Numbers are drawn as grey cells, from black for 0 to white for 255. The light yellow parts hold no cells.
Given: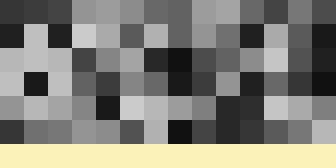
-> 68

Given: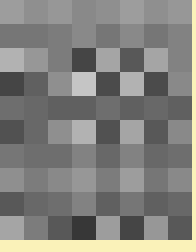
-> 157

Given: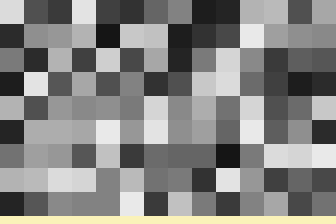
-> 186

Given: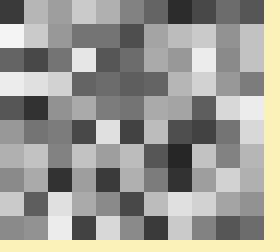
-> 73

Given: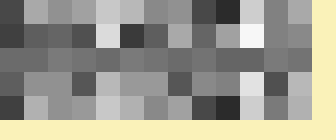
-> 206

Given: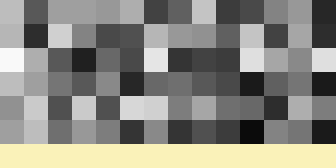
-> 131

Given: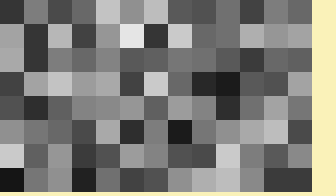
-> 66

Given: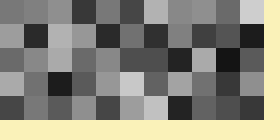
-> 143
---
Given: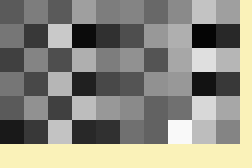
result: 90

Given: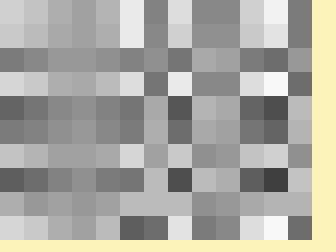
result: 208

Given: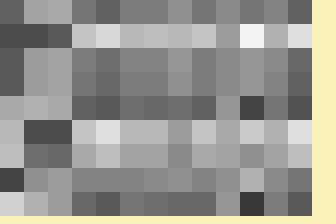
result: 97

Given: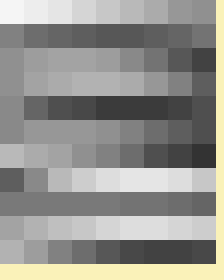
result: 245

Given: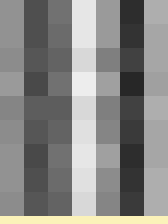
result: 146

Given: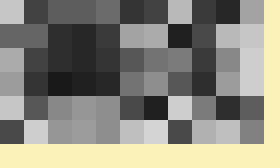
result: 198

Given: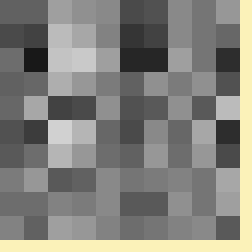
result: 97
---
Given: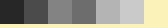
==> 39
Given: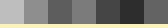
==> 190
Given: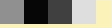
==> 144
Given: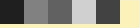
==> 31
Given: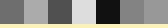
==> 110
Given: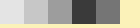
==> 228
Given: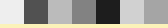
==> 238
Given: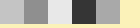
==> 196
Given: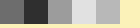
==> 109
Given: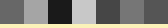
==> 103
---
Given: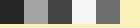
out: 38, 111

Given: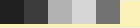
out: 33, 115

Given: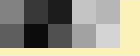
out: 129, 211

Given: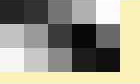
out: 37, 16

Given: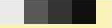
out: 234, 16

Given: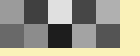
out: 155, 84
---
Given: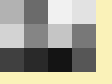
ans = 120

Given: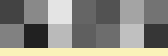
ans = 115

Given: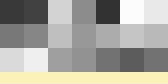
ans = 185

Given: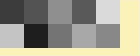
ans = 218

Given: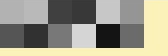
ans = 149

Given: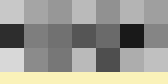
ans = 133

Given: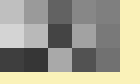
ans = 121

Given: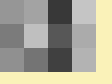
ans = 171
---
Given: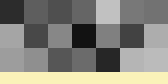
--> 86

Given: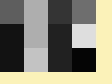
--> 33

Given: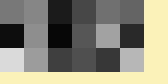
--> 63

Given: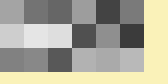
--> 88

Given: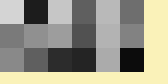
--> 44

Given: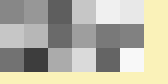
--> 171
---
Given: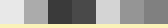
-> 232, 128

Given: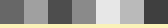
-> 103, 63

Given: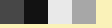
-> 71, 167

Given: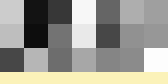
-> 204, 253

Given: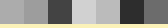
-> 172, 108

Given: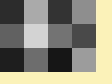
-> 44, 156

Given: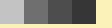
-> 195, 54

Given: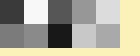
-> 58, 169

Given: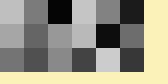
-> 191, 55

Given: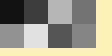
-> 18, 132
